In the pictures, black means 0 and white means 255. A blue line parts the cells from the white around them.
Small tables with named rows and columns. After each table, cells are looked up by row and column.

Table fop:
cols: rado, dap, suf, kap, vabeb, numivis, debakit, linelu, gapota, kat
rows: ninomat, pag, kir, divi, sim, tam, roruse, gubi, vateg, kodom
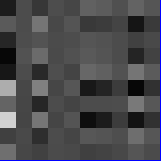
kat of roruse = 87
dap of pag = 76
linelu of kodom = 72
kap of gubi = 69
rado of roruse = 100
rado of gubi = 209
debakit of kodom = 67
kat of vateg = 86
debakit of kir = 82
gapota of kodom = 85
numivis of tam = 24
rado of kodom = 111
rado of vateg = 64
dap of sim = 76
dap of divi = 82
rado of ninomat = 28
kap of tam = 70
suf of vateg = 46

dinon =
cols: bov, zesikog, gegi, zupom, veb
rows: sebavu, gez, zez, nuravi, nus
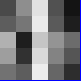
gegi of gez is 234
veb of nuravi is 85
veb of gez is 30
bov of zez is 177
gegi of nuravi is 217
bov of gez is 93

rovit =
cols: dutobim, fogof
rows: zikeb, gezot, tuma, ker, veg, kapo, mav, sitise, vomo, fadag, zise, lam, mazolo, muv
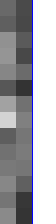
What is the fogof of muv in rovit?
53
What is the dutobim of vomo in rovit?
93
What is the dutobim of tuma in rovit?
144
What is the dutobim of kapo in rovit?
87
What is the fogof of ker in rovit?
71
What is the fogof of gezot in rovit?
71
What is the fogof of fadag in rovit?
122
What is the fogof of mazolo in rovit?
55
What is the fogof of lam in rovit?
97
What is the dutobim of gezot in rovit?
95
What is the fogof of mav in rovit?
113
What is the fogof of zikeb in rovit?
75
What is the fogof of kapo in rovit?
51
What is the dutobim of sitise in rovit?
211
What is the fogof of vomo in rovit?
118
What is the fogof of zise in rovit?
119
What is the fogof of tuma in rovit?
89
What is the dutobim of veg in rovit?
133
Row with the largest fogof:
sitise

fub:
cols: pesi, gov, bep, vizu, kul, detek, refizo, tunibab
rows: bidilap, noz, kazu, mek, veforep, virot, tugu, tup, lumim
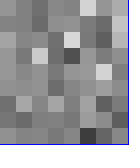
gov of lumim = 132
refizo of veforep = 211
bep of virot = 146
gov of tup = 108
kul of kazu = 216
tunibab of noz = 196
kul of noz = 146
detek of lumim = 60
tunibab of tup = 94
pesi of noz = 131
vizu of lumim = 121
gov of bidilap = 130
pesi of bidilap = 149
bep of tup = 126
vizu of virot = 109
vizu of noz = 143
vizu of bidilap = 136
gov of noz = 130

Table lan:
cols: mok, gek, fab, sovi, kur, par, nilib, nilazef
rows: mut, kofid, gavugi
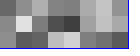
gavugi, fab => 99
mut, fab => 175
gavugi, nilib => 113
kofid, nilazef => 168
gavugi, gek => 92
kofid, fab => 125
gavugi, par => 127
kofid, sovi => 78
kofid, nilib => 193
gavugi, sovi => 190
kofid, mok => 137
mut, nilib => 195
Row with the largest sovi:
gavugi

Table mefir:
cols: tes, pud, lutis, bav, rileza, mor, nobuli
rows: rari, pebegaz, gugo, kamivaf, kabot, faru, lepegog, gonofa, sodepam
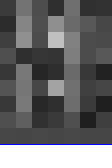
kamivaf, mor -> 76
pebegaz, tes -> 44
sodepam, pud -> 69
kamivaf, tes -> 79
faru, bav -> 163
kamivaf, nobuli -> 87
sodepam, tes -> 71
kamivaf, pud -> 47
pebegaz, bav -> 143
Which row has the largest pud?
gugo

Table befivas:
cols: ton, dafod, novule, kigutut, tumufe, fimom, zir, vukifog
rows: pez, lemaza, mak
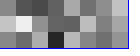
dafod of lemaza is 239
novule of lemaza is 145
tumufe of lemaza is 96
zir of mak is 112
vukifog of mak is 148
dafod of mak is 108
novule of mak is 173
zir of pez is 141
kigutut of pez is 96
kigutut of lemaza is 100
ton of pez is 136
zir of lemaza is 128
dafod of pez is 84
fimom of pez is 113
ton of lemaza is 195
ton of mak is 136

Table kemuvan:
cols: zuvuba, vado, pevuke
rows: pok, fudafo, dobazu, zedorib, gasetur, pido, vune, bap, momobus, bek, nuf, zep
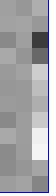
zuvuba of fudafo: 162
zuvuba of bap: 137
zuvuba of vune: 155
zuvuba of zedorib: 169
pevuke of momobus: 240
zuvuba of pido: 151
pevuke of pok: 174
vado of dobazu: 159
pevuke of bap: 201
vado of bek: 156

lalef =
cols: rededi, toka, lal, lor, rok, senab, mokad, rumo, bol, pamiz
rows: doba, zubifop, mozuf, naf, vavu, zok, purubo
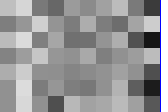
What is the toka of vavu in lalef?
204
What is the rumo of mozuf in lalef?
174
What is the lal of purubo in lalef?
145
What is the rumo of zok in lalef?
179
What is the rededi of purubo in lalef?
145
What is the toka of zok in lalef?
220
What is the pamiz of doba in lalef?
59
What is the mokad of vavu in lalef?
146
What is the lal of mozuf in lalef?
127
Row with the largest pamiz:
zubifop

